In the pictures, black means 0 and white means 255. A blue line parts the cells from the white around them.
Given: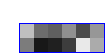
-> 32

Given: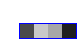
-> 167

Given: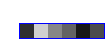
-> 135

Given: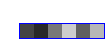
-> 120

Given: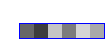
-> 197

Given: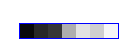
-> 54
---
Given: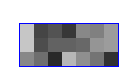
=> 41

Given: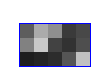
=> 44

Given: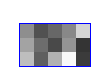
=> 177

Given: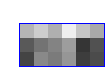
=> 123

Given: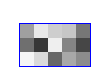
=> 103

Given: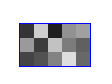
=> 131

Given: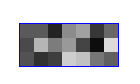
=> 62

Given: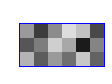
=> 154
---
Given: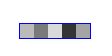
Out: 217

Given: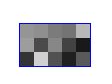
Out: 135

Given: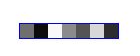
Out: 139

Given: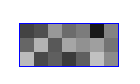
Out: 166

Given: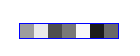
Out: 120

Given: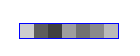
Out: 158

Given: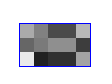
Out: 143

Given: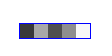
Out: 79

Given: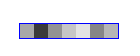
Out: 198

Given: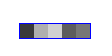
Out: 209
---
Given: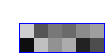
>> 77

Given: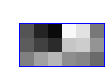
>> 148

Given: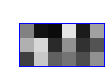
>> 83

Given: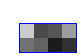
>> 49

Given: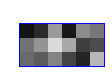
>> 77

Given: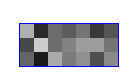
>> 117

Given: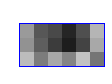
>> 168
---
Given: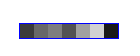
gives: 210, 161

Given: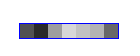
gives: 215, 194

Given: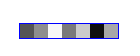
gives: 247, 203

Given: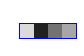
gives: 218, 167

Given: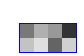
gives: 223, 208

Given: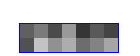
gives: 195, 173

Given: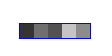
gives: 197, 140

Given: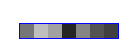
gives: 190, 161
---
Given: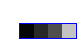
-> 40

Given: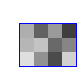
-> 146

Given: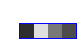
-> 223

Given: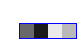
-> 26

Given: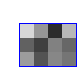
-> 83

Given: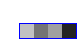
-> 116
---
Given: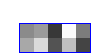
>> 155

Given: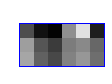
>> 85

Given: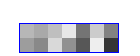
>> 169

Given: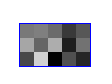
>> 101

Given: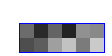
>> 42

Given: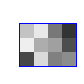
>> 173

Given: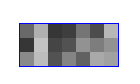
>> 195

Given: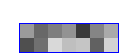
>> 104

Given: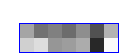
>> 114

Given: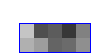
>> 79
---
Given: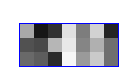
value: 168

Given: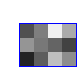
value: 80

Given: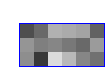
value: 78

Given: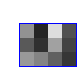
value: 146

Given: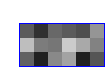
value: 91

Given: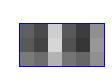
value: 96
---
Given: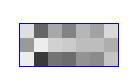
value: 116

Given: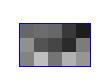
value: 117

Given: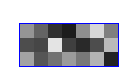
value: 114

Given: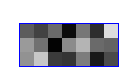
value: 59

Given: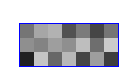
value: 103

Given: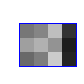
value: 203

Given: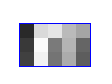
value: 116
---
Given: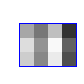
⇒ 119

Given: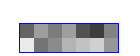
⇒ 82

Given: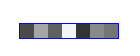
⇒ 51

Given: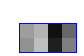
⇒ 179

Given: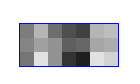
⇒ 65

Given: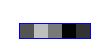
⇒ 121
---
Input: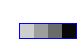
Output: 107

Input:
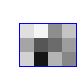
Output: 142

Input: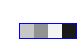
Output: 243

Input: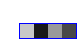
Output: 154

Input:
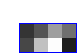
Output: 158

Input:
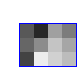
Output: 160

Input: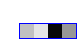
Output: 8

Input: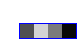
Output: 123
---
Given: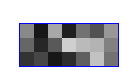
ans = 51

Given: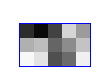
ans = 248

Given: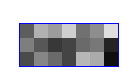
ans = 75

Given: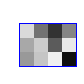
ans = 153

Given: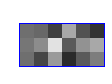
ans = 111

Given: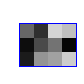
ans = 27

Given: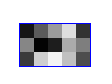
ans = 58

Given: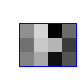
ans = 131

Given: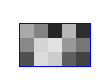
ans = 80
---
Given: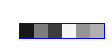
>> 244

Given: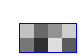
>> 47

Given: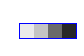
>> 196

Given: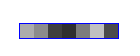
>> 124

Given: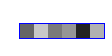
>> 150

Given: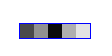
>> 11

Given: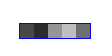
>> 149
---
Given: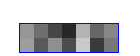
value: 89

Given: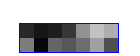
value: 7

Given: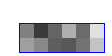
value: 137

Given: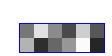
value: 46

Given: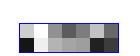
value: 239

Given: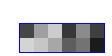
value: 198

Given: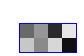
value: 138

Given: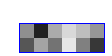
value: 164

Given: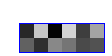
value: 47

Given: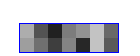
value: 112
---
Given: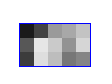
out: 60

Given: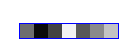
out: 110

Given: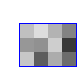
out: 199

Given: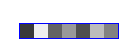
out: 57

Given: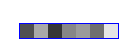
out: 80

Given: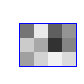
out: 160

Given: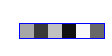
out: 167

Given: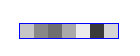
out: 198

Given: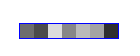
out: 109

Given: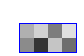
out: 139
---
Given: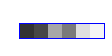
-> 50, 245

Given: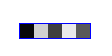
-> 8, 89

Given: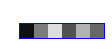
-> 15, 103

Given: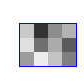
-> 201, 127

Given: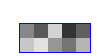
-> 135, 180

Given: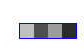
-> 191, 43

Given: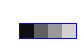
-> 14, 209
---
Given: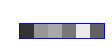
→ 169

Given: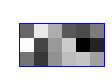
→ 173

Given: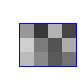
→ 179

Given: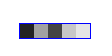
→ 68

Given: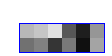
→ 225

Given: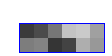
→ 118

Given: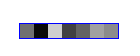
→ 207

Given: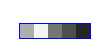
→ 117

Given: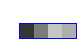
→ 197

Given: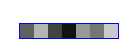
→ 67
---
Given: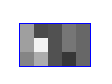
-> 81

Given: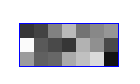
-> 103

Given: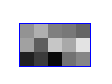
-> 9

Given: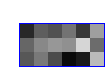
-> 75

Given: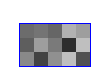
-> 144

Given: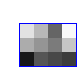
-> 72
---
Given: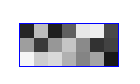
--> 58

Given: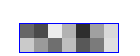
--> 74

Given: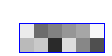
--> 108

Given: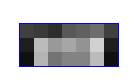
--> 187

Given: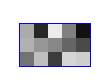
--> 150

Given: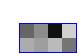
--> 140

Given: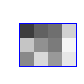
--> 145

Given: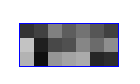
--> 31
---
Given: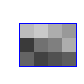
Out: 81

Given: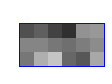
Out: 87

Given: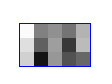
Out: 82

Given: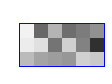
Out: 208

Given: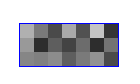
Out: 146

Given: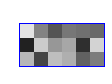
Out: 97
